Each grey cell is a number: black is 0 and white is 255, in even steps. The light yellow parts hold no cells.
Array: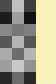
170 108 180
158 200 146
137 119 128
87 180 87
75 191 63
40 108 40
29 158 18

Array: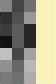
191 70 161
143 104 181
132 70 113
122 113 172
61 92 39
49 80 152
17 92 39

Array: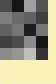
139 149 190 53
127 107 97 65
97 118 31 118
76 22 160 85
65 76 139 22

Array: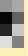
221 128
147 168
38 200
7 98

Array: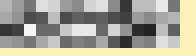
180 156 118 223 211 156 138 211 223 138 53 189 189 232 118
168 147 76 87 189 76 97 87 97 76 65 156 138 168 180
156 147 118 168 200 106 128 118 168 87 44 138 128 223 200
53 65 244 106 106 200 232 232 106 211 147 44 35 189 97

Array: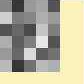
207 126 135 174 153
186 54 114 186 174
174 94 126 230 83
153 103 218 94 114
135 54 153 165 83
83 103 74 197 126
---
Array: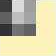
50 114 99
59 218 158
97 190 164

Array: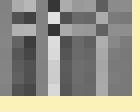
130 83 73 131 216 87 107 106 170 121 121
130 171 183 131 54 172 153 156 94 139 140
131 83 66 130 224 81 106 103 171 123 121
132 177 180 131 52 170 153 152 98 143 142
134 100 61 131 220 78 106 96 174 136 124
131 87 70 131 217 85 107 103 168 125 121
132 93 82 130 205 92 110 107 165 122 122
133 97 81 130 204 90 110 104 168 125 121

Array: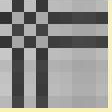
184 69 177 69 175 173 164 165 172
197 57 190 56 187 185 176 177 185
49 169 57 170 58 61 69 68 61
186 67 179 67 177 175 166 166 174
52 166 60 166 61 64 72 71 65
199 56 192 55 188 186 177 177 186
185 67 178 67 177 174 166 167 174
194 62 185 62 184 181 171 171 179
197 59 188 59 187 183 174 174 183

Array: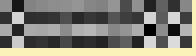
45 202 45 51 40 72 39 45 35 77 95 34 214 79 219 55
144 22 131 137 141 143 149 134 130 149 75 144 33 97 48 135
49 211 46 48 53 78 41 55 48 85 62 54 211 92 214 60
171 35 170 167 173 140 176 182 165 135 148 173 1 140 13 180

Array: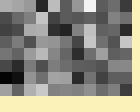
160 99 176 200 129 133 128 143 108 127 60
174 165 153 38 188 91 150 243 92 109 59
75 105 127 196 67 91 86 96 78 130 112
65 75 171 175 48 35 129 192 97 102 43
94 124 81 152 148 119 69 197 112 83 197
117 99 155 185 134 101 45 111 159 95 101
72 43 123 79 125 109 94 92 83 135 136
4 16 147 111 163 160 42 114 66 94 94

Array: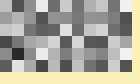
93 226 168 72 186 78 193 114 88 206 82
191 81 143 235 109 202 115 176 198 115 240
156 179 149 84 146 142 120 147 145 125 80
198 207 117 96 99 225 109 196 211 111 87
73 118 167 179 212 89 213 87 85 205 165
139 41 139 235 179 126 176 152 132 189 242

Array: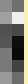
154 108
140 111
160 239
81 73
85 15
122 9
121 66
